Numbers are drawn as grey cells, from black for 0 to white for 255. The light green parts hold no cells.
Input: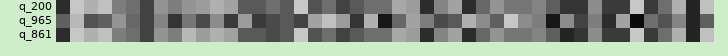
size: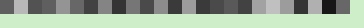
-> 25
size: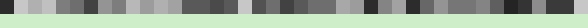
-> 42
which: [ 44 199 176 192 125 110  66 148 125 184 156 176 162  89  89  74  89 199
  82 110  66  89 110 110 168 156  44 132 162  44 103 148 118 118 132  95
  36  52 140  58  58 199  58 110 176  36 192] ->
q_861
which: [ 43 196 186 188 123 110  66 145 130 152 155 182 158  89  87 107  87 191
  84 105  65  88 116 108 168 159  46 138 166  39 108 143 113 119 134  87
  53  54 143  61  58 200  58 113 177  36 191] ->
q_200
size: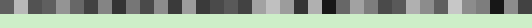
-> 38

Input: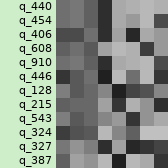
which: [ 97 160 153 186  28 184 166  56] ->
q_387
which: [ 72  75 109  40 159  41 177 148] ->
q_406

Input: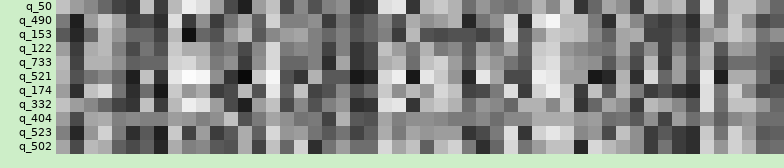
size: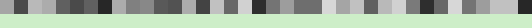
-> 38
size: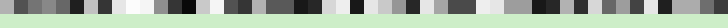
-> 52
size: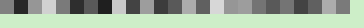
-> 25
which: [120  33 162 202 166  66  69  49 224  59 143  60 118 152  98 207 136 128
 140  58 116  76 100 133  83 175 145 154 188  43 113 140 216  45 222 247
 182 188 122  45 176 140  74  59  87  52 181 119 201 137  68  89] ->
q_490

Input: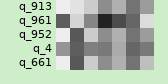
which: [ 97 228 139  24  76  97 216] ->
q_961
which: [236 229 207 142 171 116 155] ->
q_913

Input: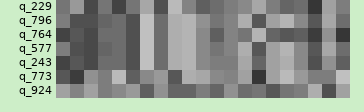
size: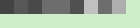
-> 9
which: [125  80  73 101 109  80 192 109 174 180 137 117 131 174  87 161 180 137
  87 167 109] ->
q_577
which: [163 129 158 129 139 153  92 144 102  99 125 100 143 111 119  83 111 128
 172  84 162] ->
q_924
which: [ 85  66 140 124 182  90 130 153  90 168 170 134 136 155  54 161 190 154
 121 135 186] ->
q_773
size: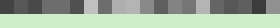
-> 20
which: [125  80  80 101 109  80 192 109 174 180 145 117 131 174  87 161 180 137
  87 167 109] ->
q_796
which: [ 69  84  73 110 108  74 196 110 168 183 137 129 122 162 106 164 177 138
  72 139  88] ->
q_243

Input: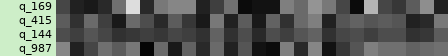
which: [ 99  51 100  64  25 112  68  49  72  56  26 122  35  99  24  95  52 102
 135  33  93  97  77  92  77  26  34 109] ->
q_415
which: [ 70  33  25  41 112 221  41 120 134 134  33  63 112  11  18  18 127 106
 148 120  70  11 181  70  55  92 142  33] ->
q_169
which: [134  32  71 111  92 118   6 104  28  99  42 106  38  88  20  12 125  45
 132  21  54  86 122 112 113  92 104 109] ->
q_987
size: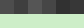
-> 6
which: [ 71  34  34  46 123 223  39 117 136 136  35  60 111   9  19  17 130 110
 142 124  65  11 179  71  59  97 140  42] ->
q_169
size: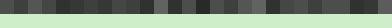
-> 28

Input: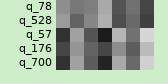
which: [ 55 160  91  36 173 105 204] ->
q_700
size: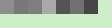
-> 7
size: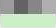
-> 4
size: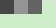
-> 3
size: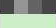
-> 4
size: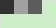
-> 3

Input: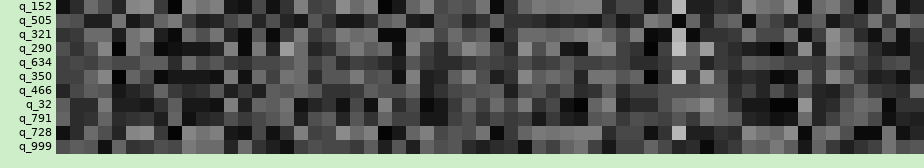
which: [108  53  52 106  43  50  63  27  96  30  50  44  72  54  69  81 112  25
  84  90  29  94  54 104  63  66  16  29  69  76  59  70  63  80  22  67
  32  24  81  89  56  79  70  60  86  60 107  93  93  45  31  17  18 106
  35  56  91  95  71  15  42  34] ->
q_791
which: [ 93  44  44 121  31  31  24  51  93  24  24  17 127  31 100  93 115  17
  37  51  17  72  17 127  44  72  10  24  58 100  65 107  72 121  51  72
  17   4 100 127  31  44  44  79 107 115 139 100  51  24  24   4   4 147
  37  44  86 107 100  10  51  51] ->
q_32
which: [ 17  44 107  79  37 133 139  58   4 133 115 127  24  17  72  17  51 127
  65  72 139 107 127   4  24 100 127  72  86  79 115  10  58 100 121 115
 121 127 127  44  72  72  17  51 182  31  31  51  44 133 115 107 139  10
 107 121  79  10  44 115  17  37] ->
q_152
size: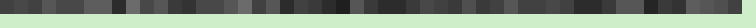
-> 53

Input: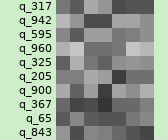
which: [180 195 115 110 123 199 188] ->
q_960
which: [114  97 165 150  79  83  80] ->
q_317
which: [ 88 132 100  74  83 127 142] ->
q_65
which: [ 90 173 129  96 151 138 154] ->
q_325

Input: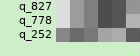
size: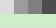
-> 4
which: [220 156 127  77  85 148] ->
q_827
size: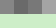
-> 4
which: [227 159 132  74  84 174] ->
q_778
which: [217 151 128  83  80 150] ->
q_827
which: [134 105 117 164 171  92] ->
q_252

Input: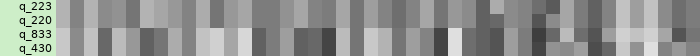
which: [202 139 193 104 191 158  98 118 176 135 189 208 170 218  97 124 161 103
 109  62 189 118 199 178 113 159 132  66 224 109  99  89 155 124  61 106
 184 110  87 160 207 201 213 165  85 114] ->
q_833
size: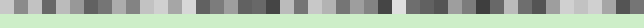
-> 46
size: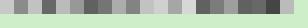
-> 21
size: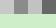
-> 4
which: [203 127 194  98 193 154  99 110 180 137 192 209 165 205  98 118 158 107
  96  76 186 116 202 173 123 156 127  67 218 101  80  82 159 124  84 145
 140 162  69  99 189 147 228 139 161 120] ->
q_430

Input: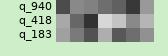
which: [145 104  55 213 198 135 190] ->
q_418

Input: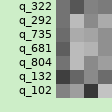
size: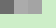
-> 3
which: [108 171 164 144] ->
q_735

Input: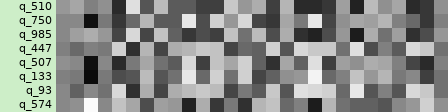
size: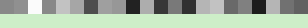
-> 22
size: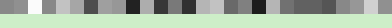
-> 28
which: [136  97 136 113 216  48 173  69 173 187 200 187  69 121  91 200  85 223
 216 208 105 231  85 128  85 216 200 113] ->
q_93
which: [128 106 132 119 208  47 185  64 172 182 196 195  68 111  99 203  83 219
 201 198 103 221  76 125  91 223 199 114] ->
q_447

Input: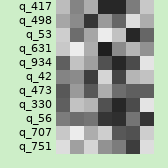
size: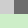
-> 2
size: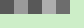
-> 5
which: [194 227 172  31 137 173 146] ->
q_631
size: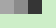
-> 3
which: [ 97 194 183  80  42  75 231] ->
q_330

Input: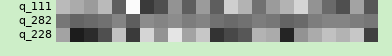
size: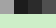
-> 4
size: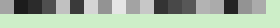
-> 19
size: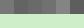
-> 6

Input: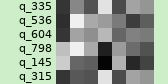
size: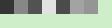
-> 7
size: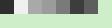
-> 7

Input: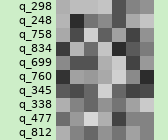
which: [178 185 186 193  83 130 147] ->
q_298
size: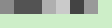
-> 7
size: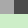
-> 2
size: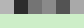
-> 6
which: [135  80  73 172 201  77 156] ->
q_699
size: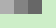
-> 3
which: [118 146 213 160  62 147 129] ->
q_477

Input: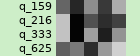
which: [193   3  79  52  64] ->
q_216
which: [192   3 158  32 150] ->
q_333
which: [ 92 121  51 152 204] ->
q_625
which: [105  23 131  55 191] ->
q_159

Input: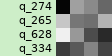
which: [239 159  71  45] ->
q_628
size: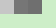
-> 3
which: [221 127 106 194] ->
q_265
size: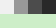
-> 4
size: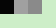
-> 3

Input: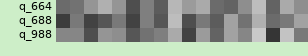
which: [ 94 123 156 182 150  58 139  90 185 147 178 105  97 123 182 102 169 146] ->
q_664
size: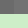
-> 2
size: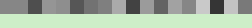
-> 18

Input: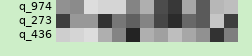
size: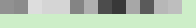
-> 13
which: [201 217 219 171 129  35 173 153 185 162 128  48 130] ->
q_436
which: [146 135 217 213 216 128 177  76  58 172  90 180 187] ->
q_974
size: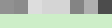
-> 8

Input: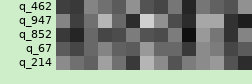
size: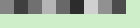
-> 9
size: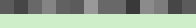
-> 14
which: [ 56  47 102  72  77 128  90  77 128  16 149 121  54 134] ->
q_852
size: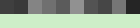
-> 10
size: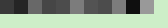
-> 11
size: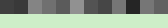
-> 12

